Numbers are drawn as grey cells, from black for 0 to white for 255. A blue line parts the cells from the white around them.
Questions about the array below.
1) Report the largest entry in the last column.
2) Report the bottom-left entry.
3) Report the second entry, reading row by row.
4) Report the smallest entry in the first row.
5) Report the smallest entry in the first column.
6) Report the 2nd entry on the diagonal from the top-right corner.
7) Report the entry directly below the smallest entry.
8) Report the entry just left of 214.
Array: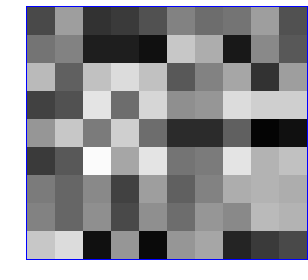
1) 207
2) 199
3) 158
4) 50
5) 58
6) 137
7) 179
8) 109

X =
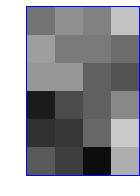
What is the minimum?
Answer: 13
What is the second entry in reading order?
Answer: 144
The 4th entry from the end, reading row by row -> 89
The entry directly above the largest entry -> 136
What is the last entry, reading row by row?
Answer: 174
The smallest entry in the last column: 83
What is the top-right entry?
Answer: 195

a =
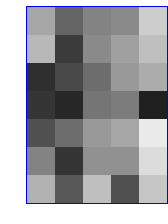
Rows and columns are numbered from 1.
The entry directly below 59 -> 73
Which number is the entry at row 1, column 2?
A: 101
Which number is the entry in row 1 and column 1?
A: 166
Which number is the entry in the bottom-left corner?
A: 178
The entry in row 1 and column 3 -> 131
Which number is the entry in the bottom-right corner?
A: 198
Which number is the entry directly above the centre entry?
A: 109
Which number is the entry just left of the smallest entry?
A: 124
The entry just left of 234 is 166
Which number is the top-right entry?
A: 205
